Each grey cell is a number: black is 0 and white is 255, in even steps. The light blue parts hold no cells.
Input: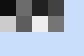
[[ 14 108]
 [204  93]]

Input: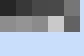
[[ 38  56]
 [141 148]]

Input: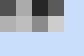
[[ 80 171]
 [177 190]]

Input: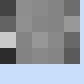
[[ 67 142]
 [ 99 144]]

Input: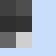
[[64 78]
 [47 51]]

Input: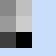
[[136 191]
 [154 204]]
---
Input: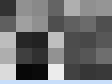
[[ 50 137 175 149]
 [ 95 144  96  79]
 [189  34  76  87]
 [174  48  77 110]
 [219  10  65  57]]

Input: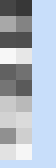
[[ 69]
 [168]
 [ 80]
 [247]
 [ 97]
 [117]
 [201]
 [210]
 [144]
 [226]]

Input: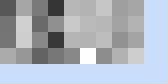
[[ 87 122 183 198 165]
 [115 105 200 183 179]
 [117 136 180 189 164]
 [171  99 136 140 206]]

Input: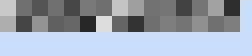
[[201  84  70 110 159 117 117  46]
 [174 147 103 221  51 126 144 125]]

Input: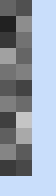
[[100]
 [ 33]
 [ 56]
 [161]
 [115]
 [ 87]
 [127]
 [ 63]
 [ 95]
 [133]
 [ 59]]

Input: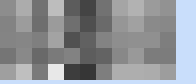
[[141 114  92 114 178 146]
 [131 110 111 106 161 136]
 [132 127  81 131 144 126]
 [117 105 130  99 153 124]
 [159 122  61 126 174 157]]

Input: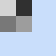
[[212]
 [120]]
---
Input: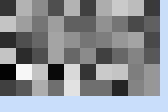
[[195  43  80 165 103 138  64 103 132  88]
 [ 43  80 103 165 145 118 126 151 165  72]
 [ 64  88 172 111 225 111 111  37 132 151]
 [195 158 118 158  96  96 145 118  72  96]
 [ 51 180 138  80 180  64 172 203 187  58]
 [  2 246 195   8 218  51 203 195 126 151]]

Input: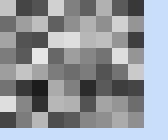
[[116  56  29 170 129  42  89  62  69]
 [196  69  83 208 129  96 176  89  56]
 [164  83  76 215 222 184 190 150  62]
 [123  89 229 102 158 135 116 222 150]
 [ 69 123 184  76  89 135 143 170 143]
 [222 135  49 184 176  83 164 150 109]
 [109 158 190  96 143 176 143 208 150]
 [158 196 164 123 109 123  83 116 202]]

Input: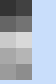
[[ 51  65]
 [101 115]
 [155 141]
 [168 181]
 [202 217]]

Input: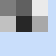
[[193  39 168]
 [125  96 234]]

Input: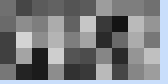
[[119  35  27 141  49  57 186  70 134 157]
 [112  70  91  98  84  91 157 126 126 112]
 [106 141 126 172  98 198  57  20 186 149]
 [ 64 164  27 206  84  76 134  42 149 192]
 [ 64 212 141 180 126 164  42 106 172 119]]

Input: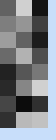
[[ 70  12  48]
 [ 34  86 120]
 [157  98  28]
 [ 41 134 208]
 [126 149  64]
 [106 178  78]
 [ 48 185 193]
 [ 98 208  20]]
